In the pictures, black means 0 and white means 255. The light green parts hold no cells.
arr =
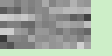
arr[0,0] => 146
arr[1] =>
[90, 113, 98, 138, 125, 139, 135, 174, 173, 185, 186, 180, 186]
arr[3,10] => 160
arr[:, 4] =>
[129, 125, 179, 104, 117, 167, 123]
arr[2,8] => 130
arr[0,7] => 132
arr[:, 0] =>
[146, 90, 207, 112, 203, 56, 98]
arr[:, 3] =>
[140, 138, 200, 106, 149, 126, 124]
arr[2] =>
[207, 200, 189, 200, 179, 152, 134, 144, 130, 127, 94, 107, 66]
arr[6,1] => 84
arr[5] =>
[56, 133, 132, 126, 167, 143, 141, 149, 158, 137, 145, 125, 145]
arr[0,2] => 124
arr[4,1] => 205
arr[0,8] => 150
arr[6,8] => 152
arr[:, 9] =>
[146, 185, 127, 167, 140, 137, 168]
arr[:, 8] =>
[150, 173, 130, 160, 119, 158, 152]

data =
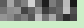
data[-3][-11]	93
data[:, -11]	[93, 117, 148]
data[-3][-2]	185
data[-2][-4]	90
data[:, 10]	[26, 80, 68]
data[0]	[93, 166, 101, 128, 209, 101, 29, 124, 94, 185, 26]
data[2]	[148, 137, 105, 125, 87, 190, 115, 167, 93, 44, 68]
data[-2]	[117, 142, 148, 68, 100, 144, 61, 90, 103, 191, 80]

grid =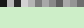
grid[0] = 23
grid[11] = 110
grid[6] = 168
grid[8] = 94

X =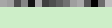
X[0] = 167
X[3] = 133
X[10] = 159
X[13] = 3

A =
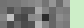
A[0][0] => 114
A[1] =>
[116, 83, 108, 85, 89, 168, 131, 105, 128, 123]
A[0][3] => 128
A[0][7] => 149
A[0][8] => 108
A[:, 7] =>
[149, 105, 101, 102]
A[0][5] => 141
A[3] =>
[116, 75, 104, 76, 83, 180, 133, 102, 130, 122]
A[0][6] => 116

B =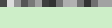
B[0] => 73
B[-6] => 178
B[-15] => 221
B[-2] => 162
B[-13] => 85
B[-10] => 62

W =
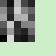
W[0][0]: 90
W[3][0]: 93
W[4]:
[63, 155, 50, 34, 104]
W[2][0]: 160
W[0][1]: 18
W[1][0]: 142
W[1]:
[142, 54, 206, 133, 101]

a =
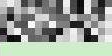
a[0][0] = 210
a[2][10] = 203
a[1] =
[183, 96, 199, 159, 209, 147, 115, 103, 66, 217, 73, 17, 236, 76, 57, 241]
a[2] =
[134, 26, 155, 96, 101, 213, 217, 126, 106, 103, 203, 136, 134, 187, 80, 209]
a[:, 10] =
[69, 73, 203, 30, 238, 232]
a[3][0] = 127
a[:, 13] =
[131, 76, 187, 130, 239, 33]
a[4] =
[28, 197, 242, 104, 107, 153, 66, 66, 22, 193, 238, 175, 34, 239, 159, 210]
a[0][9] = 238
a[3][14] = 202
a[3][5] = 166
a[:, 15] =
[107, 241, 209, 234, 210, 242]
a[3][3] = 81
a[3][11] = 34
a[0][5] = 54
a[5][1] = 12

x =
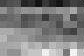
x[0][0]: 70
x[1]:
[145, 114, 133, 147, 143, 152, 131, 136, 149, 144, 167, 111]
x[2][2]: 114
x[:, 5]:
[20, 152, 99, 111, 135, 126, 182, 197]
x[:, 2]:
[85, 133, 114, 107, 155, 157, 170, 146]
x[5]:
[182, 153, 157, 159, 140, 126, 123, 130, 140, 121, 123, 118]
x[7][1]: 145
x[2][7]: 97
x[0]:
[70, 80, 85, 37, 45, 20, 55, 35, 21, 47, 65, 58]
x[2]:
[97, 104, 114, 78, 88, 99, 59, 97, 94, 143, 72, 95]
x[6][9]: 165
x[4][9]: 78
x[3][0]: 116
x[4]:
[171, 171, 155, 145, 146, 135, 104, 113, 100, 78, 65, 111]
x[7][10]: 243
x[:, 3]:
[37, 147, 78, 85, 145, 159, 190, 182]
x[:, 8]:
[21, 149, 94, 79, 100, 140, 173, 193]
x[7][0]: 162

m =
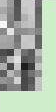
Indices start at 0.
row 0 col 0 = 189
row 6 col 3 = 197
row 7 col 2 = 189
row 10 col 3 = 74
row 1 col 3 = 197
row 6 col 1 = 159
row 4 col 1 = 227
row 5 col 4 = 198
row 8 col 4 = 97
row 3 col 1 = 126
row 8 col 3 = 84
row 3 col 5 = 108
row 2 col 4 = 198
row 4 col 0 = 137
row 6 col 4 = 200
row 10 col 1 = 182
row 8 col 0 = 101
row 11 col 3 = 71
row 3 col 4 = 194
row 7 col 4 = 91
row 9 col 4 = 63
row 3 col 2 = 162
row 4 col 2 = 139
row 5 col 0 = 169
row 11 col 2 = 209
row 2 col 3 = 176

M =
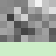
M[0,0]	139
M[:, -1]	[184, 222, 134, 162, 89, 100]
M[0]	[139, 135, 127, 130, 204, 243, 197, 184]
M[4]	[164, 156, 106, 67, 82, 137, 160, 89]
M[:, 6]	[197, 195, 156, 122, 160, 155]
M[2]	[164, 61, 162, 209, 124, 118, 156, 134]
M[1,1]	140
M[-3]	[141, 164, 78, 100, 146, 163, 122, 162]
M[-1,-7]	131
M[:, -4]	[204, 166, 124, 146, 82, 138]
